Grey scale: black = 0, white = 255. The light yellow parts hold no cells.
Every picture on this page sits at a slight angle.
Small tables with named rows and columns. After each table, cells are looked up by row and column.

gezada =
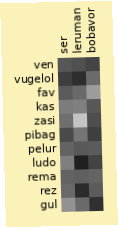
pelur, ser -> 99
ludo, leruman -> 32
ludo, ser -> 127
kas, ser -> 124
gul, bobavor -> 48
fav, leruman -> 105
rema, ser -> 99
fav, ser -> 90
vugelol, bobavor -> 107
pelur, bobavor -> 91
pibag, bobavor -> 63
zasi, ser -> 111
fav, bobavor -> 156
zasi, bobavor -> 78
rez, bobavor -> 91
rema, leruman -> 95
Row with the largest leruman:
zasi

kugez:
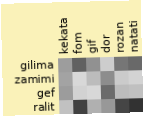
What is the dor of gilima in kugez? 205
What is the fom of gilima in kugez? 97
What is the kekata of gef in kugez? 156
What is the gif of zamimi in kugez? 188
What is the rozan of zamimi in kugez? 203
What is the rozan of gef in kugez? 188
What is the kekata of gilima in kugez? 157

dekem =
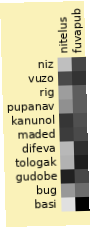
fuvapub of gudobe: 71
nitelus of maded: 60
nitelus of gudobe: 33
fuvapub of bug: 108
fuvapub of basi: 1
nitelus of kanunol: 54
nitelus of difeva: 184
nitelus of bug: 152
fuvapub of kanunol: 80
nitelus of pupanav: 144
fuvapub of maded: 74
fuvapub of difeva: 46
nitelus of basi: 224
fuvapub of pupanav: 93

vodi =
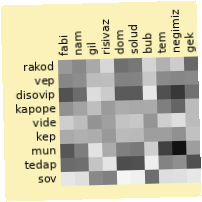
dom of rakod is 111
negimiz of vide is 222
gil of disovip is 221
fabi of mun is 87
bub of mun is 206
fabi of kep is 170
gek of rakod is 104
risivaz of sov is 128
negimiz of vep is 134
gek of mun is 158

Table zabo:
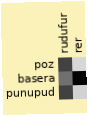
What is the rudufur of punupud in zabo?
65
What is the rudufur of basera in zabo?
112
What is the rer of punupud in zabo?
210
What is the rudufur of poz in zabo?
66
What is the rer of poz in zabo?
215
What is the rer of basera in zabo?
5
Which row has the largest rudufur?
basera

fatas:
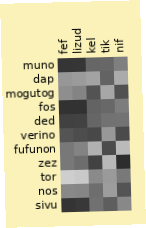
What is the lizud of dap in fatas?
155
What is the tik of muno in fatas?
103
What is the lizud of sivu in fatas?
56
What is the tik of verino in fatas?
152
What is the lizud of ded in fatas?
66
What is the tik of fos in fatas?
104
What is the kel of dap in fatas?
163
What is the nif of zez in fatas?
45
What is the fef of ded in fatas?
65
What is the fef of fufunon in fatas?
120
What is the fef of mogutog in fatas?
142
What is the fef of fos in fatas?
50
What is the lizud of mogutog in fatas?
132
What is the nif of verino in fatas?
75
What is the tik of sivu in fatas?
94
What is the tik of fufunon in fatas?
75
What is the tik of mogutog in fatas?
167
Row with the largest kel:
fufunon

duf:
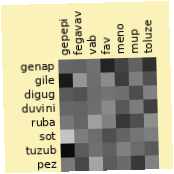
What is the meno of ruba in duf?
56
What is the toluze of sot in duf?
126
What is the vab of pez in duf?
164
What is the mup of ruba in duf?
78
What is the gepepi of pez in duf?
121
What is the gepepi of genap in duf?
102
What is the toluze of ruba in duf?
142
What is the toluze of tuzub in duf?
90
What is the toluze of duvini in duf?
63
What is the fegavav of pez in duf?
71
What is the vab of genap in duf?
113
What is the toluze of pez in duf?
129
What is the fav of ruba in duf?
128
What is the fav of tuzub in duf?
96
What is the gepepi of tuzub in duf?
11
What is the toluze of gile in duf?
81
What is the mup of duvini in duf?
124
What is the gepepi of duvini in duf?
103

